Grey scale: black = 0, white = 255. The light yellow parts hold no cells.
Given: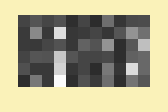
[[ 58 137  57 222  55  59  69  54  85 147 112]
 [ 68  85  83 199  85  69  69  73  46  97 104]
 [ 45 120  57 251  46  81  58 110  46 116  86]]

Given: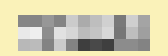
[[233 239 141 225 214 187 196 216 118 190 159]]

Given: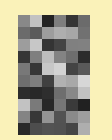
[[107  91 157 174 167 113]
 [ 54 127 189 131 110  44]
 [110 126  64 177 168 215]
 [194 122  40 118  58  33]
 [ 41  77  83  81  69 174]]

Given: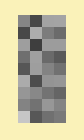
[[ 72 173 124 107]
 [111 160 106  89]
 [171  77 148 150]
 [131 114 151 132]]

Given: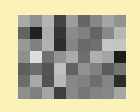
[[ 99  33 173  52 138 128 101 137 182]
 [143 221 112 147 171 111 175 165  28]
 [109 168  82 184 135 129 109 132  44]]

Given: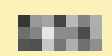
[[110 133 229 140 139  76 172]]
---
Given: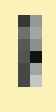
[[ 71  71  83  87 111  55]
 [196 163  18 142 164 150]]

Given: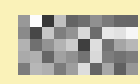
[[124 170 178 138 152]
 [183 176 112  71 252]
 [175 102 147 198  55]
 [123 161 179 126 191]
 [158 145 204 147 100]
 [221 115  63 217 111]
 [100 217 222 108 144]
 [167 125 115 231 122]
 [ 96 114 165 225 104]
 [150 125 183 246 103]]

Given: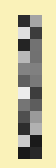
[[ 25 203  45  79 117 237  95 131 185  36 223  44]
 [ 40  26 177 154  93  61 121 128 113 114  60 164]]

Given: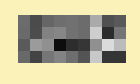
[[105  90 106 108]
 [ 67 155  76  75]
 [118 144 130 102]
 [131  13 134 110]
 [110  45 113 113]
 [ 84  54 108 108]
 [200 144 206 170]
 [ 53 219  44  80]
 [ 53 187 117  89]]

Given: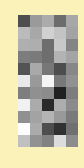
[[192 253 144 241 126 233  83 125 175 187  78]
 [146 171 163 171 144 153 169 122 174 168 154]
 [130  78 180  42 140 245 119 110 110 209 171]
 [220  49 153 173  33 121  77 179 200 195 108]
 [140 112 122 139 125 145 135 164 132 163 167]]

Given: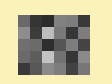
[[ 57 106 111 141 105]
 [ 87  93 107  60  53]
 [139 195  46 189  43]
 [125 114  85 121 129]
 [ 66  54 125  54 125]
 [119 138  68 125  57]]

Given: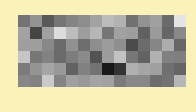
[[135 123 197 159 163 116]
 [130 148 119 158  69 147]
 [202 165 130 136 160  89]
 [133 153 106 107 220 118]
 [161  98 125 145 189 132]
 [152 129 138 110 157 141]
 [164 115  82 142 182 162]
 [161  25 157 156 118 188]
 [123  52 194 143 161 178]
 [137 176 119  75 158 113]
 [136 165  98 108  97 146]
 [109 160 177 134 154 160]
 [115 111 128 173 102 107]
 [182 101 127 103 137 228]]
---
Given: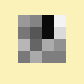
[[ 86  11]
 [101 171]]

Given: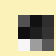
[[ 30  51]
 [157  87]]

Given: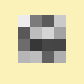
[[189 213]
 [ 55  70]]

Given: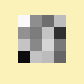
[[124 196]
 [136 213]]

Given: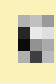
[[233 223]
 [146 170]]

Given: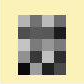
[[ 90  88]
 [123 150]]

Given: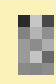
[[180 143]
 [140 173]]

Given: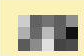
[[104 186]
 [139 223]]
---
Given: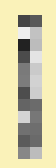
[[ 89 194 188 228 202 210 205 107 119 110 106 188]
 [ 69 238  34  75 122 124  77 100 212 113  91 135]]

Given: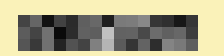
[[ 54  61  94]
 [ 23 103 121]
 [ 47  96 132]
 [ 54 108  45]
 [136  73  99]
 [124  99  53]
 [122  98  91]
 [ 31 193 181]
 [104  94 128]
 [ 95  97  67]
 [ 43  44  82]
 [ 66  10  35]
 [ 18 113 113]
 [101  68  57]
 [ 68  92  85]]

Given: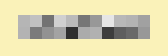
[[161 152]
 [179 105]
 [184  94]
 [230  61]
 [152 177]
 [118 171]
 [186  47]
 [208 163]
 [115 146]
 [193 123]
 [181 179]]

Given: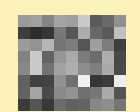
[[145 192  63  72  75 236  83 117]
 [106  90 124 173 170  59 172 142]
 [ 90 104 158 107 127  53 119 135]
 [202 172  84 123 142 240 111  99]
 [159  86 125 170 174 112 147  96]
 [164 120 116 150 162 145 137 108]
 [133  54 181  98 114  66  74  56]
 [160  44 147 202 202  64 165  85]
 [155  62 155 130 137  97  98  59]]

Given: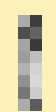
[[ 62  99  57 191 211 216 204  91]
 [171  78 165 157 178 145 118 171]]

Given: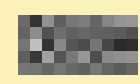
[[150  81  46 146 102]
 [147  91  42 144  91]
 [133  96  70 138 101]
 [102  97 118  77 119]
 [125 103  75 150  97]
 [120  96  85 120 104]
 [ 95 109 135  84 118]
 [145  82  51 161 102]
 [ 51 140 191  56 116]
 [106  99 116  94 118]]

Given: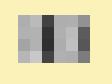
[[146  92  87 124]
 [175 188 192 174]
 [174 176 173 176]
 [ 66  51  47  67]
 [186 178 178 200]
 [174 177 164 182]]
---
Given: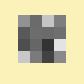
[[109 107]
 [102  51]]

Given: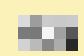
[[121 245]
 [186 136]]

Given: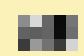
[[ 94 100]
 [153 114]]

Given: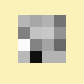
[[195 199]
 [131 164]]

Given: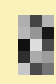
[[149  24]
 [221  75]]

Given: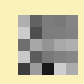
[[ 78 125]
 [167 148]]

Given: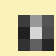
[[214  77]
 [ 96  38]]

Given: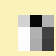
[[177  66]
 [172  59]]

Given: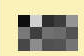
[[ 62 112]
 [141  80]]
